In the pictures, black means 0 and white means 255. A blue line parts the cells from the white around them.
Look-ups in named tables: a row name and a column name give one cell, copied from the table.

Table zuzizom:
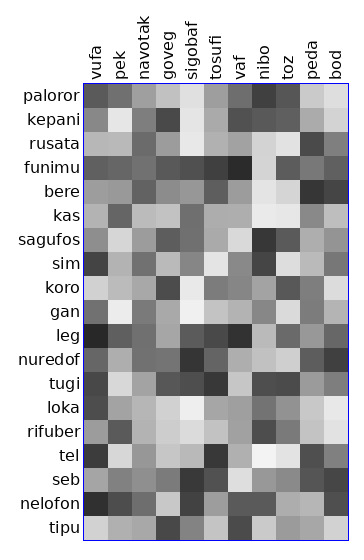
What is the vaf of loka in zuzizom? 159
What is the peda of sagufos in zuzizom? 174
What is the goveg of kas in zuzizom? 194
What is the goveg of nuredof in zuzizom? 116
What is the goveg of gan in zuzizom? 169
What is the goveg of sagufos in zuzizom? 93
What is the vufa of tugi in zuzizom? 72
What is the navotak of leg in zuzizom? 112
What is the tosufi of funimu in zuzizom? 64
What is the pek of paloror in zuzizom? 112
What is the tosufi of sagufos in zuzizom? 170
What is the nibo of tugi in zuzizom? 78
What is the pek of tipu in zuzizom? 176
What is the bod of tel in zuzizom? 128
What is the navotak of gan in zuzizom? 122
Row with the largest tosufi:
sim

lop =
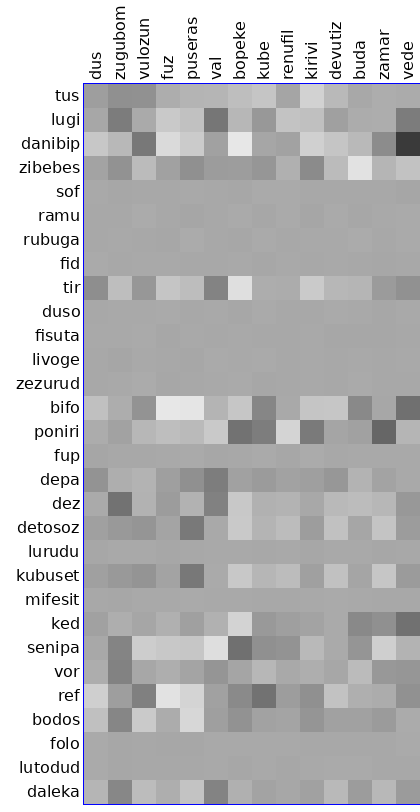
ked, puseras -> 160
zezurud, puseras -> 168
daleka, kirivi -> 161
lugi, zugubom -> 124
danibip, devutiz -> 197
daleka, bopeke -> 176
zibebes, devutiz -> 187
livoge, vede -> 169
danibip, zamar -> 140
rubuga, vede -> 170
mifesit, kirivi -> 169

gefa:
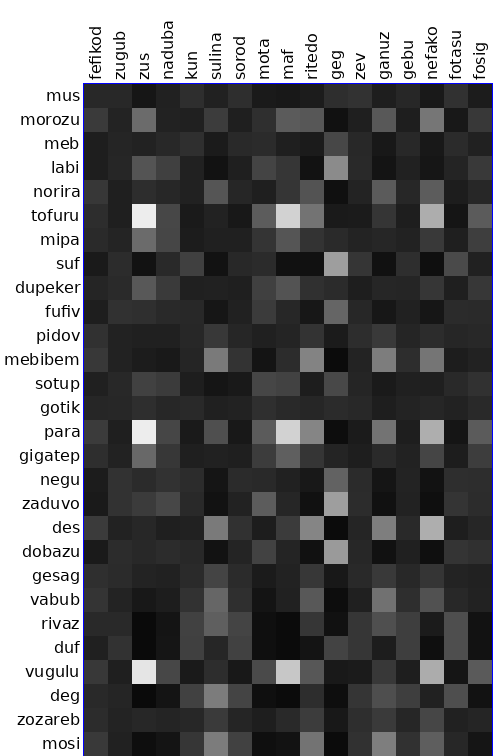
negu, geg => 98
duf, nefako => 15
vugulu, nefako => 172
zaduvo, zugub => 50
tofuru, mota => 92
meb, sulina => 27
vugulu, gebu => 30
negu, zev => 43
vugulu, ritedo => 87
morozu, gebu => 30
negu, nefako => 18
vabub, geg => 13
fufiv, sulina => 22
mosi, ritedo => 115

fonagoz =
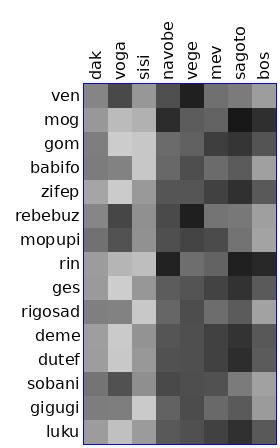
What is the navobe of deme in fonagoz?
85
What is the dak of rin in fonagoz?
156
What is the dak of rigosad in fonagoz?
127
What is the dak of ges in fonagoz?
154
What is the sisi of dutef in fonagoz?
152
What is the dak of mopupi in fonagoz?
113
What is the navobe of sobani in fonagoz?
73
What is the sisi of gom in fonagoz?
199
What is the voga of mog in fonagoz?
187
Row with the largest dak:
zifep

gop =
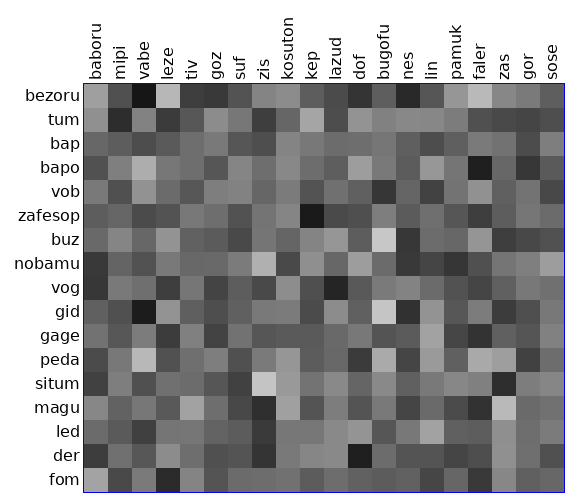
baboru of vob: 121
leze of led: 117
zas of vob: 96
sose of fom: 103
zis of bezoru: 132
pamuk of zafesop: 86
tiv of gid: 95
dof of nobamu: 157
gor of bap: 76
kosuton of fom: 113
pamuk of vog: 82
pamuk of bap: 95
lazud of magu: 125
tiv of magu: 162
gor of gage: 85

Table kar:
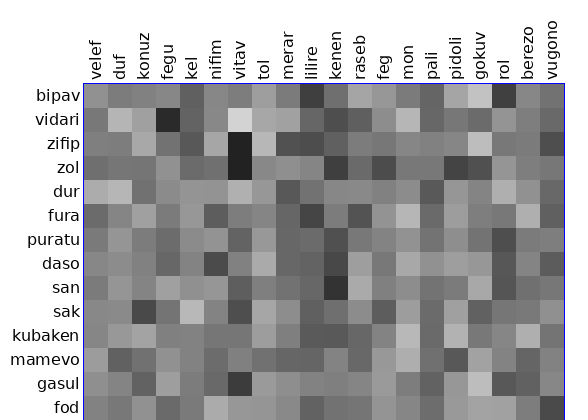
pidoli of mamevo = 88
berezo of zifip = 123
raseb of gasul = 133
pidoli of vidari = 119
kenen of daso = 72
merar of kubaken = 127
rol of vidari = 148
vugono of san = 119
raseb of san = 170
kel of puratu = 139
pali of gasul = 98
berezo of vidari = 126
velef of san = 123

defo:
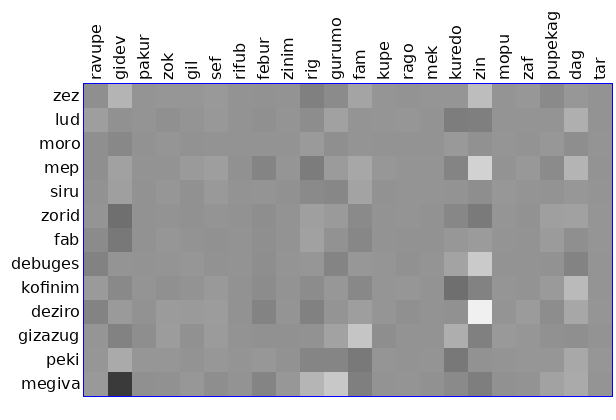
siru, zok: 150
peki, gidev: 170
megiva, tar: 148
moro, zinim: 147
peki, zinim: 146
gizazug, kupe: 142
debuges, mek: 148
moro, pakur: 146
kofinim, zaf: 147
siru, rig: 138
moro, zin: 145
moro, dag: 142
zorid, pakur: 146
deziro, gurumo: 148
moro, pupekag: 151
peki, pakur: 150
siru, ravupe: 146
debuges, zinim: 148
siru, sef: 153

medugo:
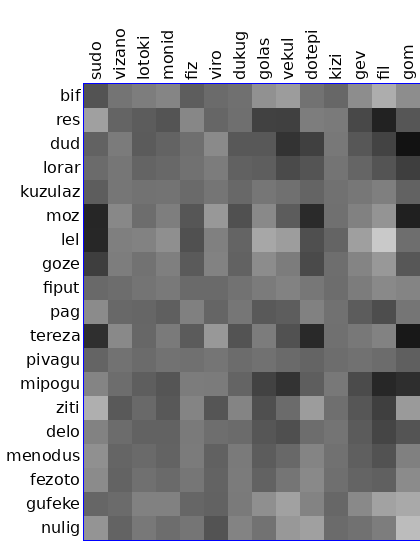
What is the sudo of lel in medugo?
39
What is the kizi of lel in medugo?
100
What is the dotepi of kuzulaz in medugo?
100
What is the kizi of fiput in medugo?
109
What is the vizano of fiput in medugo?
109
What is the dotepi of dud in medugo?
64
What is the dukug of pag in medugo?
118
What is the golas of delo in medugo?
86
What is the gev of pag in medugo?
92
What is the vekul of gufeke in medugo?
161
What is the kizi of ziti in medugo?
111
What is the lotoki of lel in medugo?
130
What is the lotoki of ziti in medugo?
105
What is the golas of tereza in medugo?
124

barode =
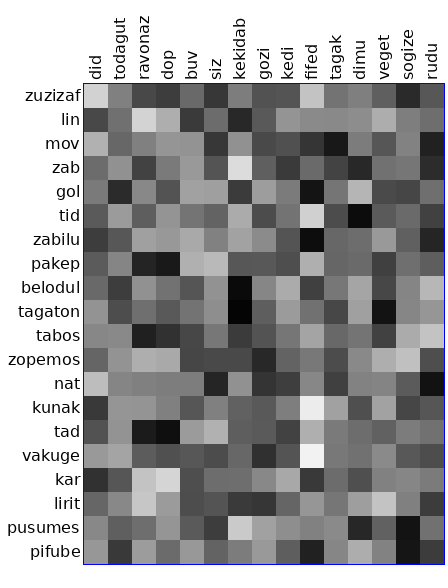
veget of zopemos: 174
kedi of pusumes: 142
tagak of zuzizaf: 115
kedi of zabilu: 84
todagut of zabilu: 87
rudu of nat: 18
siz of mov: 55
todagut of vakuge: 164
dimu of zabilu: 109
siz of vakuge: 76
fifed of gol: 20
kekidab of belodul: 10
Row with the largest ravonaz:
lin

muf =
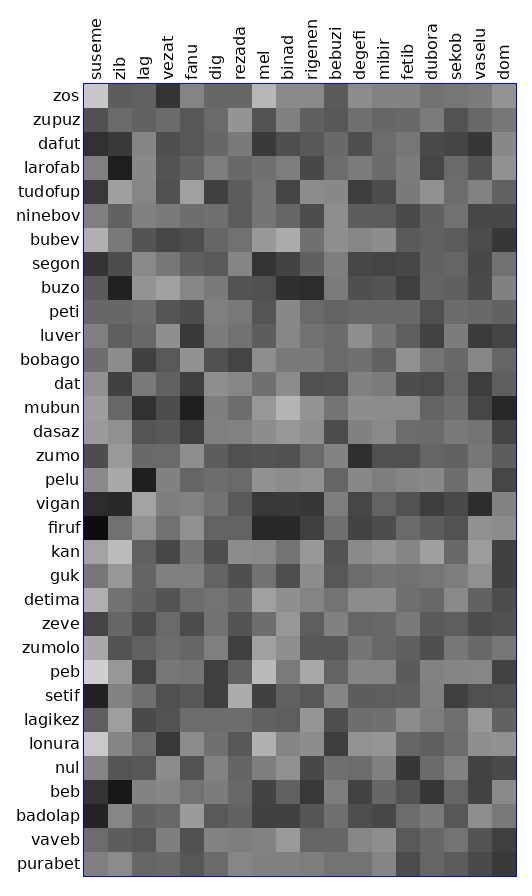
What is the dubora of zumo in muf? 101
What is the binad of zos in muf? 137
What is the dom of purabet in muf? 57
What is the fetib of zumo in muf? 81
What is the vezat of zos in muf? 52
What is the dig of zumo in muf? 93
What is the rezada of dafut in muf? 122
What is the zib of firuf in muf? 113
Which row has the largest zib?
kan

